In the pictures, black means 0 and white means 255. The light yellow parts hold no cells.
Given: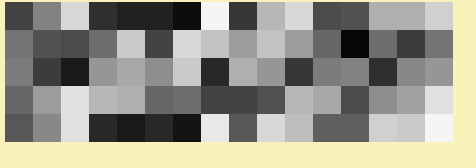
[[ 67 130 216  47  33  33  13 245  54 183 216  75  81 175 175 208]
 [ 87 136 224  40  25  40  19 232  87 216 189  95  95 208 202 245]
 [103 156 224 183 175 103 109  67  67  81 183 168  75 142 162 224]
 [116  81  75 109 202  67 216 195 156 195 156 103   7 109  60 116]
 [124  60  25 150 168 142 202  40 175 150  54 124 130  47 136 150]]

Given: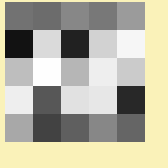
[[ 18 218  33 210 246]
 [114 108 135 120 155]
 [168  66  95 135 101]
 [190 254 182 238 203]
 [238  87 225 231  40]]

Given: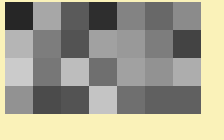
[[ 38 167  90  46 131 104 139]
 [146  75  83 196 111  96  96]
 [181 125  83 161 153 125  67]
 [203 119 189 111 161 146 173]]

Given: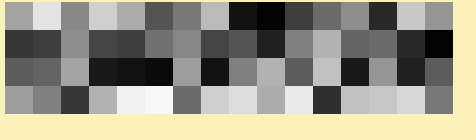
[[ 55  62 141  69  62 113 135  69  84  32 128 178  99 107  40   3]
 [ 92  99 164  25  18  10 157  18 128 178  92 193  25 149  32  92]
 [157 128  55 178 240 247 107 207 221 172 233  47 193 199 215 120]
 [164 227 135 207 172  84 120 186  18   3  62 107 141  40 199 149]]

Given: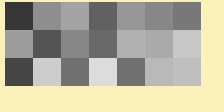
[[ 55 142 163  97 150 135 120]
 [ 69 205 112 220 112 185 191]
 [156  84 135 105 177 170 199]]

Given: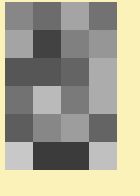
[[ 86  86 100 172]
 [ 93 135 157 100]
 [114 186 122 172]
 [135 108 164 114]
 [164  66 128 150]
 [200  59  59 192]]

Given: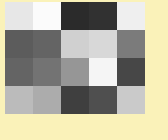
[[ 92 100 208 216 123]
 [100 115 150 245  71]
 [187 172  63  79 202]
 [231 251  43  49 239]]

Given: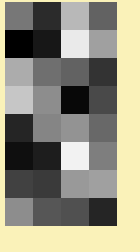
[[  0  23 234 160]
 [ 15  29 242 126]
 [ 37 133 147 104]
 [ 65  58 153 160]
 [119  43 184  98]
 [141  86  80  37]
 [172 111  98  51]
 [198 141   8  73]]

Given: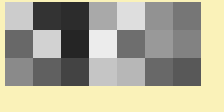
[[104 210  37 236 110 153 130]
 [138  96  67 197 183 104  88]
 [204  51  44 169 222 146 118]]
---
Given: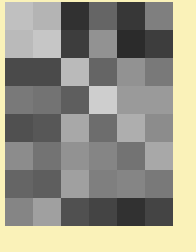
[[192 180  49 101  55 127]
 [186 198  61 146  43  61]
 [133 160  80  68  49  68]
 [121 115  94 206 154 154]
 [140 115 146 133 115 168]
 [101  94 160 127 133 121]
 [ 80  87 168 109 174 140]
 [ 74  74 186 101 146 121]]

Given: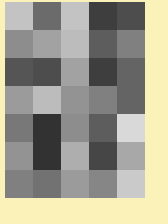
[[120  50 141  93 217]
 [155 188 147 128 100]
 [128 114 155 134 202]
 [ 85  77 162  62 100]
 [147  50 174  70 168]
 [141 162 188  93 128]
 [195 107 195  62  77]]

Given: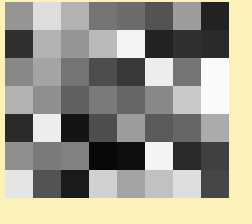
[[ 42 237  20  77 157  90 102 171]
 [229  83  26 209 164 193 222  70]
 [178 143  96 122 102 136 201 250]
 [136 164 116  77  56 237 116 250]
 [143 122 129   8  14 244  42  64]
 [ 48 178 149 186 244  34  48  42]
 [149 222 178 116 108  83 157  34]]

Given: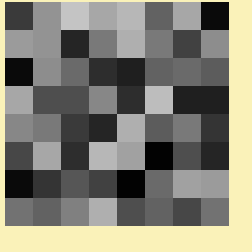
[[155 147  37 121 175 121  65 141]
 [ 71 167  45 183 161   2  78  37]
 [135 121  58  37 175  92 121  52]
 [167  78  78 135  45 189  31  31]
 [ 10  52  86  65   2 106 161 155]
 [ 10 141 106  45  31  98 106  92]
 [114  98 128 175  78  98  71 114]
 [ 58 147 196 167 183  98 167  10]]

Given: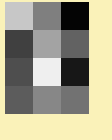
[[199 127   4]
 [ 78 239  23]
 [ 64 163  98]
 [ 92 135 114]]

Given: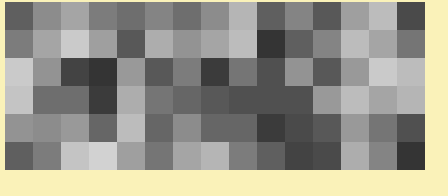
[[202 147  67  52 153  88 124  59 117  80 147  88 153 202 188]
 [196 110 110  59 173 117 102  88  80  80  80 153 188 165 181]
 [147 140 153 102 188 102 140 102 102  59  74  88 153 117  80]
 [ 95 140 165 124 110 132 110 140 181  95 132  88 159 188  74]
 [ 95 124 196 210 159 117 165 181 124  95  67  74 173 132  52]
 [124 165 202 159  88 173 147 165 188  52  95 132 188 165 117]]

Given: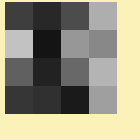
[[ 54  48  26 159]
 [ 62  40  76 174]
 [ 96  34 104 180]
 [194  20 151 136]]

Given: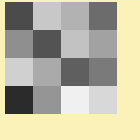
[[208 170  95 122]
 [ 75 200 178 108]
 [143  83 194 162]
 [ 43 149 240 216]]
